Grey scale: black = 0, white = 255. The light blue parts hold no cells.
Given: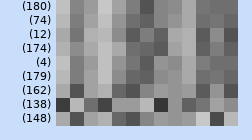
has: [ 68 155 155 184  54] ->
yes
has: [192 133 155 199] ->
yes
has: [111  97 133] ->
yes

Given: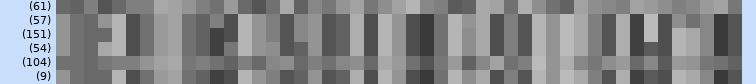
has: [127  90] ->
yes
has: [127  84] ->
yes
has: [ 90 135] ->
no
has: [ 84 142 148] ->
no
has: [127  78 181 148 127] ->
yes

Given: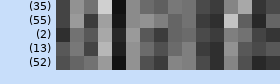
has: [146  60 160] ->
no
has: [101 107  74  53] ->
no
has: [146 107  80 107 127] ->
yes
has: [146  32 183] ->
no
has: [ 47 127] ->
no
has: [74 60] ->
yes

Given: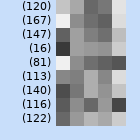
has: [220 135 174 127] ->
no
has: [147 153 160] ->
no

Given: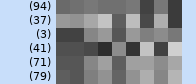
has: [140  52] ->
yes
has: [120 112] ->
yes
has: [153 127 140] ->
yes

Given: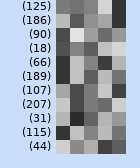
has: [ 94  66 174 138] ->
no
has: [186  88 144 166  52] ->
yes
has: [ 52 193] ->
yes
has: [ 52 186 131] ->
no
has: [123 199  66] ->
yes

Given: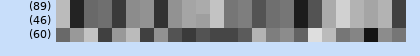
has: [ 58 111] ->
no
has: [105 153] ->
yes
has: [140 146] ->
yes
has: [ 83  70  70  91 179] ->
yes
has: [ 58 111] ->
no

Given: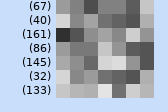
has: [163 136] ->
yes
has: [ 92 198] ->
yes
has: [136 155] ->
yes
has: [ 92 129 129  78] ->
no
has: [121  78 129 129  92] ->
no
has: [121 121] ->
yes
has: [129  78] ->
yes

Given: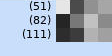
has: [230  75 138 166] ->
no
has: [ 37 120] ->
yes

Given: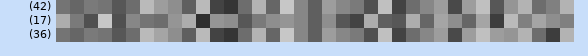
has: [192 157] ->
yes
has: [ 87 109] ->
yes
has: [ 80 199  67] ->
no
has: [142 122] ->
no

